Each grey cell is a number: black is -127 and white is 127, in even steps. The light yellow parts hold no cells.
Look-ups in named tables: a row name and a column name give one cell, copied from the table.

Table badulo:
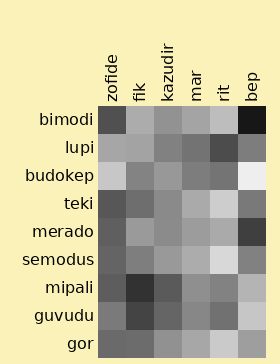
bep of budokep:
110
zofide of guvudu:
-5
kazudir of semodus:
25
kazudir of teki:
10
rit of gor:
74
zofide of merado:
-32
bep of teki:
-6
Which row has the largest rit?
semodus

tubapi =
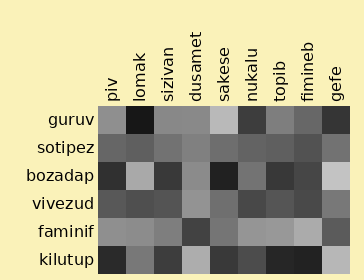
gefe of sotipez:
-13
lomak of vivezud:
-48
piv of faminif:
15
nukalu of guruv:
-66
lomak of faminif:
12
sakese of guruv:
57
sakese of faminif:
-10
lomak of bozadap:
41
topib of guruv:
-1
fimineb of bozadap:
-57
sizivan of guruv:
8
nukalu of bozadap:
-12
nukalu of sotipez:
-28
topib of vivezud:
-42
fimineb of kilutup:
-93

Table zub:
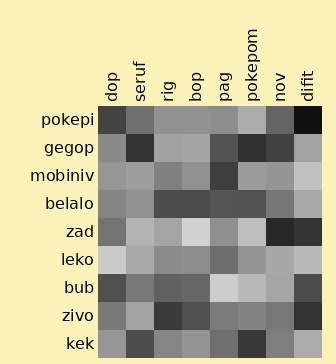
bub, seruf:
-7
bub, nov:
37
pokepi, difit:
-111
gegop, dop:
9
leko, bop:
14
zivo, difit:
-76
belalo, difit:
41
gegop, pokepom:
-79
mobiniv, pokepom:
27
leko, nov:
39
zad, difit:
-75
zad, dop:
-11
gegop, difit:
34
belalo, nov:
-8
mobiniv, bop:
16
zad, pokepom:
61
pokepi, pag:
13

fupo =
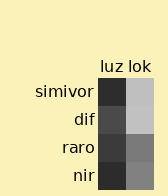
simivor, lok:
63
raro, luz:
-68
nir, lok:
1
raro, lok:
-5
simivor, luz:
-82
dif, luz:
-53
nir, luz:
-83
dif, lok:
65

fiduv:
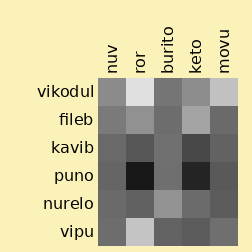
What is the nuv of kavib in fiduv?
-22
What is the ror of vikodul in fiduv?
96
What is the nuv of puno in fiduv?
-26
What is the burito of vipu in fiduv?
-28
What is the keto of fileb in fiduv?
36
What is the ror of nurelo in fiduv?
-30
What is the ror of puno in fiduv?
-103
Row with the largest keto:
fileb

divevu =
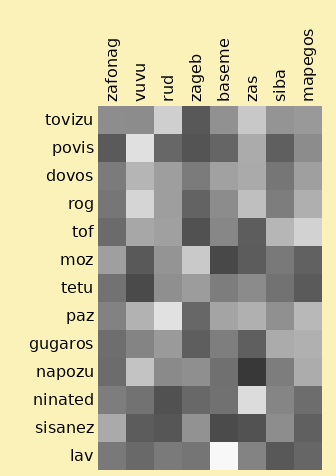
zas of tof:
-34
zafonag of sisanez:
42
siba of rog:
-2
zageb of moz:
73
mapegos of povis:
12
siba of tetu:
-13
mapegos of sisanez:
-31
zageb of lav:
-10
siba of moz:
-6

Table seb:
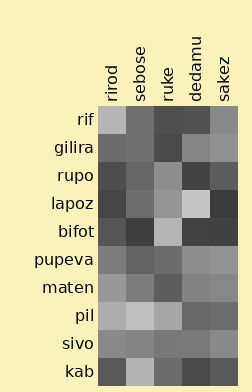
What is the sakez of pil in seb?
-18
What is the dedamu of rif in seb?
-46
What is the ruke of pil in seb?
38
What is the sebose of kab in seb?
51
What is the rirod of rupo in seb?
-49
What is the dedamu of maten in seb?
2
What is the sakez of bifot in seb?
-62
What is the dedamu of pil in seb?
-23
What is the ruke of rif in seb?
-48
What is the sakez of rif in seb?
9

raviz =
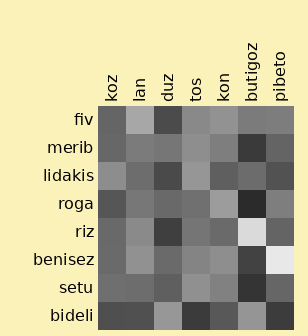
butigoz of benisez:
-61
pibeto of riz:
-27
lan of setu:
-18
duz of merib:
-9
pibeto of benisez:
104
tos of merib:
14
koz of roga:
-41
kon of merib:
-1
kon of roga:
28
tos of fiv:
9
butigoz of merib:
-69
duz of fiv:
-52
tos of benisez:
4

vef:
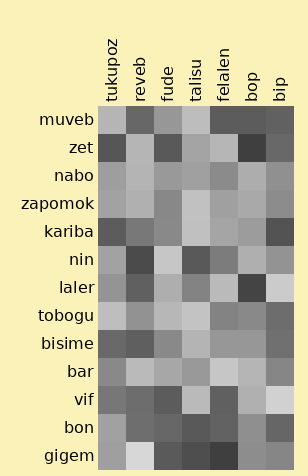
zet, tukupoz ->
-41
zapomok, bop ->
41
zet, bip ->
-23
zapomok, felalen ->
32
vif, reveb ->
-18
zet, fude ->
-38
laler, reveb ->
-31
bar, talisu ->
25
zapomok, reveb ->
48
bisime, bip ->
-15
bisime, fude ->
9
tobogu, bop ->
9
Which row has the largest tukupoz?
tobogu

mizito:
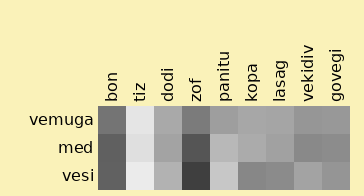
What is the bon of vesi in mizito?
-30
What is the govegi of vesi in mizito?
21
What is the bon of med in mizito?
-31
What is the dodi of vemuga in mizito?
41
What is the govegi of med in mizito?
12
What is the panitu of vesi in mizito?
71

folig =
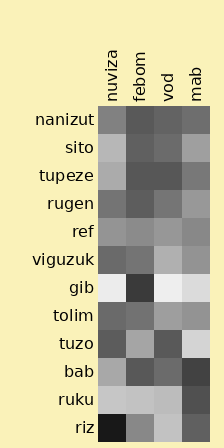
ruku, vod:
60
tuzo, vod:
-38
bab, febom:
-39
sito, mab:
31
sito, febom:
-31
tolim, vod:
30
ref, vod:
23
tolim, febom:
-13
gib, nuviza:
108
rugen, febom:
-34
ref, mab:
8
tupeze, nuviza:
43
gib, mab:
91
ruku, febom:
66
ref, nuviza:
20
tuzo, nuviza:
-35
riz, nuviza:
-103
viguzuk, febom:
-11

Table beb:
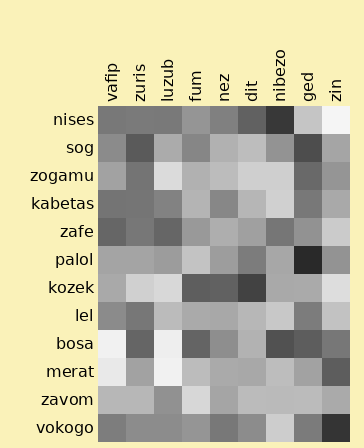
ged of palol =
-86
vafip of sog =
11
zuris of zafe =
-8
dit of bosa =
50
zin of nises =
117
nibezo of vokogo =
77
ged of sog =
-50
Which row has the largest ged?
nises

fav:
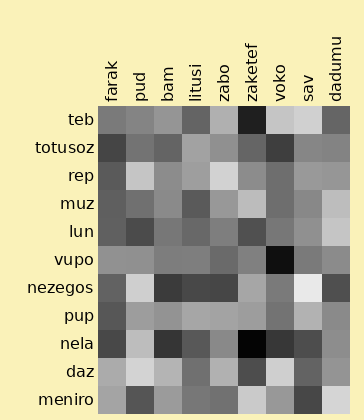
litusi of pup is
38
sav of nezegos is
105
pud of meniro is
-42
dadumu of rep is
22
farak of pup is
-40
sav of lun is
16
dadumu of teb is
-26
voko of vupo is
-112
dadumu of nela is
13
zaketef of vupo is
0
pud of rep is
69
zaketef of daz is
-50
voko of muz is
-17
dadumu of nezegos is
-48
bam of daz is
52

